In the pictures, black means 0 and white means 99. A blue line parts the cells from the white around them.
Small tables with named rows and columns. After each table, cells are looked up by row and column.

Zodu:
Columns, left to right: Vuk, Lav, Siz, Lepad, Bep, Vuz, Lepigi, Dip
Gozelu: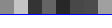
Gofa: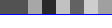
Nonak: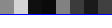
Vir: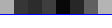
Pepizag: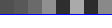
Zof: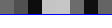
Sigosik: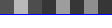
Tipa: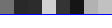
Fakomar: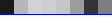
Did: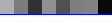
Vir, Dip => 70
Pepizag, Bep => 18
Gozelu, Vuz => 28
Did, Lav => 48
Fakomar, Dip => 49
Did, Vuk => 68
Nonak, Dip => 25
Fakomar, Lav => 71
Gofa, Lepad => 16
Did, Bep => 31
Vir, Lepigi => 37
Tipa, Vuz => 8
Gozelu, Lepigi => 29
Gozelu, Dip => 62
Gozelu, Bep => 15
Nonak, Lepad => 4
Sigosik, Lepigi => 55
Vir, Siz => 17
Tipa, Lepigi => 69
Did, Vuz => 49

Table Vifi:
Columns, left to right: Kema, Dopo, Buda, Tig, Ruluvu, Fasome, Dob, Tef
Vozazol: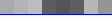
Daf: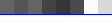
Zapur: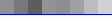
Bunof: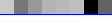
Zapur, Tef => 81
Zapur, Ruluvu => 55
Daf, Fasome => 29
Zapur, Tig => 57
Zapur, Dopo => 47
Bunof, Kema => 78
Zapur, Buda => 36
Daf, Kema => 39
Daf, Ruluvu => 21
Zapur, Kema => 56
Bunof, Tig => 70
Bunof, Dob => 0
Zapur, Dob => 73

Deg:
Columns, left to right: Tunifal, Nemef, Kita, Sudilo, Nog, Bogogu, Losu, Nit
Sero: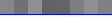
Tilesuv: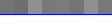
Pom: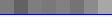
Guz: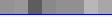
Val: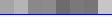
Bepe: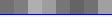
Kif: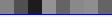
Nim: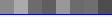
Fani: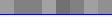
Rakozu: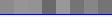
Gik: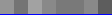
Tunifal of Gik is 58
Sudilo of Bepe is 61
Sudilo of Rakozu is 41
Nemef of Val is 70
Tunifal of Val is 64
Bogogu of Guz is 56
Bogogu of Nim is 42
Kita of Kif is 11
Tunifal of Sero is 52
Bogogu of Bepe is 39
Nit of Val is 77
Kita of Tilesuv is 56
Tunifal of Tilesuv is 45
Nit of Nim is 30
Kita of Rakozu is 57
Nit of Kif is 39

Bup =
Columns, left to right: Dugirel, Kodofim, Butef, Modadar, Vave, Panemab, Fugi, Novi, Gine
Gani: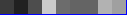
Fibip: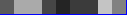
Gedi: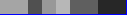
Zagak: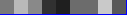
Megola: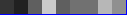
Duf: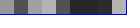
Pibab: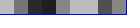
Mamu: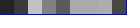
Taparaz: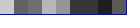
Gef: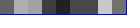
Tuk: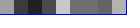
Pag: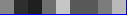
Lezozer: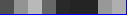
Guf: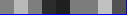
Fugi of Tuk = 43
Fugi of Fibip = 23
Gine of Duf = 70
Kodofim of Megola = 13
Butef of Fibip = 66
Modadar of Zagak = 19
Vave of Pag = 77
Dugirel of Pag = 52
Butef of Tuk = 13
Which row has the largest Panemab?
Pibab

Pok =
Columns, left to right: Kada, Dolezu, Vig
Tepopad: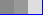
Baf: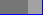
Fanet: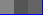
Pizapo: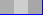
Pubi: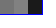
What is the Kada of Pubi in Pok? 45
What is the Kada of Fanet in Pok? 52
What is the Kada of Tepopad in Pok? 53
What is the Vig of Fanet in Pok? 39
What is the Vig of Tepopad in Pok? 86
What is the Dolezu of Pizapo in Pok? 80
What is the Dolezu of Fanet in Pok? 33
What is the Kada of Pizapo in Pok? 67
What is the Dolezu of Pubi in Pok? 50
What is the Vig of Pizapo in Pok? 65
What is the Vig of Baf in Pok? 63
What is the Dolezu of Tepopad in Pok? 59
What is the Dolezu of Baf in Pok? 46
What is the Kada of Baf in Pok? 46
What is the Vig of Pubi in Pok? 10

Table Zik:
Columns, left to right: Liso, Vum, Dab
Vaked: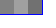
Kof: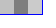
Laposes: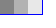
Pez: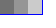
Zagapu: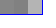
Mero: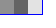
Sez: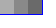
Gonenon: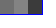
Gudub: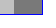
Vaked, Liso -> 50
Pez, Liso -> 44
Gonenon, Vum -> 51
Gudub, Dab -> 47
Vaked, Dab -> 44
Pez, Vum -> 58
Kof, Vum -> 49
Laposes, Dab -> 90
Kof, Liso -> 75
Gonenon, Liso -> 43
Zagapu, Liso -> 52
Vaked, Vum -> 62
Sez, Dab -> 41
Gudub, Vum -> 47
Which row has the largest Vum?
Laposes

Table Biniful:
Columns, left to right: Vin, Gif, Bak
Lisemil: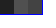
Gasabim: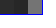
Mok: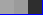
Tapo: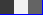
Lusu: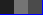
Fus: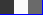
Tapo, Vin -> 22
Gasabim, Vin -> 17
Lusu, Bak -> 29
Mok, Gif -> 60
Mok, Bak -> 18
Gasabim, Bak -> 45
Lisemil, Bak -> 26
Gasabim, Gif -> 15
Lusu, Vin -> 12
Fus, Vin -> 21
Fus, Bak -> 41
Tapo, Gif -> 94
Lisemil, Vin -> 13
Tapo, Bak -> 39
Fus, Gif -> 97

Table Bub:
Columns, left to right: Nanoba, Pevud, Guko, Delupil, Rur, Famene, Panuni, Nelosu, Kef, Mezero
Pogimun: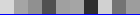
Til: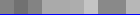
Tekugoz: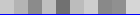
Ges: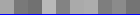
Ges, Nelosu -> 49
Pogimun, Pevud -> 64
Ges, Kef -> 54
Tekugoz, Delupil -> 74
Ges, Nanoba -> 65
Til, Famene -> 67
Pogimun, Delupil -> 31
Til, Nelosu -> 53
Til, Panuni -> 76
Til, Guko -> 51
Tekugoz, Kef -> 56
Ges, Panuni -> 67
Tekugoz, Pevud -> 70
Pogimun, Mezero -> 61

